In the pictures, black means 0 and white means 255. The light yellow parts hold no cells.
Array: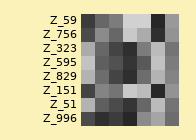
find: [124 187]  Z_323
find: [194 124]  Z_595
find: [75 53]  Z_51
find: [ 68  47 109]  Z_829
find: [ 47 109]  Z_829
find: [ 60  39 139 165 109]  Z_996

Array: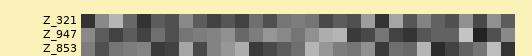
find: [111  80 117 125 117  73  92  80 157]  Z_321
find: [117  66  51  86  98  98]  Z_947
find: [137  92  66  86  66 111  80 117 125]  Z_321
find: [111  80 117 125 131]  Z_947
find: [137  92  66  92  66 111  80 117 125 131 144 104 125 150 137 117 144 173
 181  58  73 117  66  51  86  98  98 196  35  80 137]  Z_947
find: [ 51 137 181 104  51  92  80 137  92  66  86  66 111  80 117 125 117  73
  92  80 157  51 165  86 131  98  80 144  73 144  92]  Z_321

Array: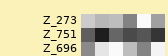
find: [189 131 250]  Z_273
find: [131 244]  Z_696
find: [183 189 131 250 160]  Z_273
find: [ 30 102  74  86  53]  Z_751
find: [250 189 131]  Z_696
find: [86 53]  Z_751

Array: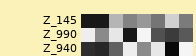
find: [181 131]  Z_145
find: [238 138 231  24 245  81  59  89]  Z_990
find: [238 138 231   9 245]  Z_940
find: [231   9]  Z_940
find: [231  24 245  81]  Z_990
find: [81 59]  Z_990
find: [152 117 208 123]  Z_145

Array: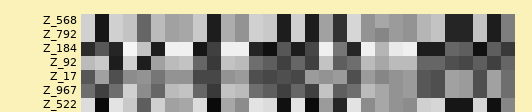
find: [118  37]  Z_184
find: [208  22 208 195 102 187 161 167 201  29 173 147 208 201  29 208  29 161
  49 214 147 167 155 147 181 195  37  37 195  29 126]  Z_568
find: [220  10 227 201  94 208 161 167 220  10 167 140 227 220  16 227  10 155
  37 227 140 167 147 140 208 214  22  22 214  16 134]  Z_522
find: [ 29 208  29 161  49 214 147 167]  Z_568

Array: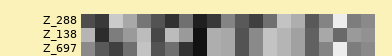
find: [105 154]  Z_138
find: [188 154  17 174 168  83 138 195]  Z_138
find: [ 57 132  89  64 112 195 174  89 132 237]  Z_288
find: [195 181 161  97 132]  Z_697
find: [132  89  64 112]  Z_288
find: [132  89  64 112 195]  Z_288
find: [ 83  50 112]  Z_288

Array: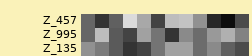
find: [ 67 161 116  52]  Z_995
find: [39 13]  Z_457

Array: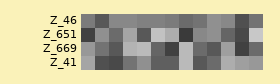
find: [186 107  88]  Z_669
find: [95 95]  Z_41

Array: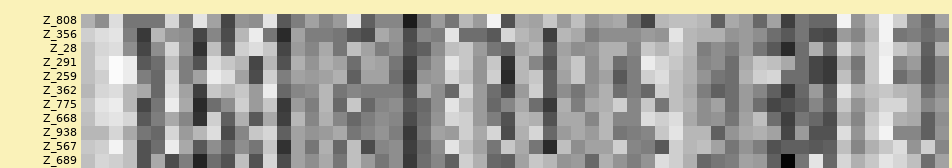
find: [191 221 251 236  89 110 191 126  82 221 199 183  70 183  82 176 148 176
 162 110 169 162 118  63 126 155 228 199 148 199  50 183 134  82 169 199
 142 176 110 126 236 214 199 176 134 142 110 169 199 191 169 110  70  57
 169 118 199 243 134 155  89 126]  Z_291
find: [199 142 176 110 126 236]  Z_291

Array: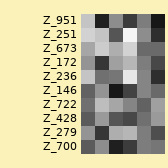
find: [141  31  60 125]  Z_700
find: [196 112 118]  Z_236

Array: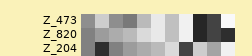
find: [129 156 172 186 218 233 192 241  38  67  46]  Z_820
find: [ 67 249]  Z_473
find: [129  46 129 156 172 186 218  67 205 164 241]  Z_204
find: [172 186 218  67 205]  Z_204

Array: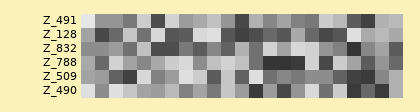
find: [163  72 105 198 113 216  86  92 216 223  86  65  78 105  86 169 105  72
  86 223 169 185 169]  Z_128
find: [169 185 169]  Z_128
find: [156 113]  Z_832
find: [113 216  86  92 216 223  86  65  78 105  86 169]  Z_128

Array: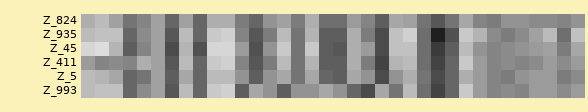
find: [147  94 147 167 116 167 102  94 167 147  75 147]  Z_5
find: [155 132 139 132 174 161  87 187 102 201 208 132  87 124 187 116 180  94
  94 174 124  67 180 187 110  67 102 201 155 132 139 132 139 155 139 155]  Z_411
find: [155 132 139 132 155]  Z_993
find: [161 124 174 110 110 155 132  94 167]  Z_824
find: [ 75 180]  Z_45

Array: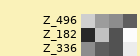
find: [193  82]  Z_182
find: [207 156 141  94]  Z_496
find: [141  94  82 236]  Z_336
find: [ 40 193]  Z_182
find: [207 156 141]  Z_496

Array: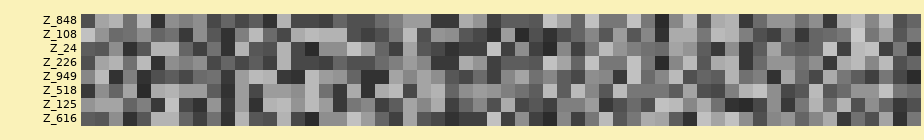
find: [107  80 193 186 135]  Z_125
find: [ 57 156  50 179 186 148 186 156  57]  Z_125
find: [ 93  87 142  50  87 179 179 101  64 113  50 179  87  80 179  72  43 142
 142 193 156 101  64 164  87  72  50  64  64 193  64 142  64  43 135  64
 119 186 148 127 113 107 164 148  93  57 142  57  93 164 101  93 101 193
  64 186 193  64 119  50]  Z_24

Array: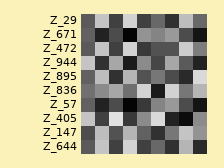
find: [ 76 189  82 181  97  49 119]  Z_147
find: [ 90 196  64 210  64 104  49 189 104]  Z_29
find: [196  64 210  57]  Z_472
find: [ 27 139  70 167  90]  Z_944
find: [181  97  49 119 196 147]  Z_147
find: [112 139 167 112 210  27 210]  Z_836
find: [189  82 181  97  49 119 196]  Z_147

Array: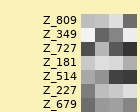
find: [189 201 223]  Z_227
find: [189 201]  Z_227
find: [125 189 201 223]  Z_227
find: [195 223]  Z_809
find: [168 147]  Z_514

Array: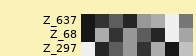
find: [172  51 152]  Z_68
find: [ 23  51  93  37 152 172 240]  Z_637

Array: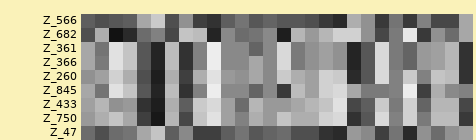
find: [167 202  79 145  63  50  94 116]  Z_566
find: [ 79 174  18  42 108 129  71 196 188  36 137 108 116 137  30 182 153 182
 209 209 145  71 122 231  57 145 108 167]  Z_682
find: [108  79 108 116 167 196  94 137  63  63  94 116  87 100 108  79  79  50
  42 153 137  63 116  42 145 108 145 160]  Z_47

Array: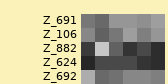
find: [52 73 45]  Z_882
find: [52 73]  Z_882
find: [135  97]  Z_106
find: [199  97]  Z_882
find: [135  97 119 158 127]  Z_106
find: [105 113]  Z_692

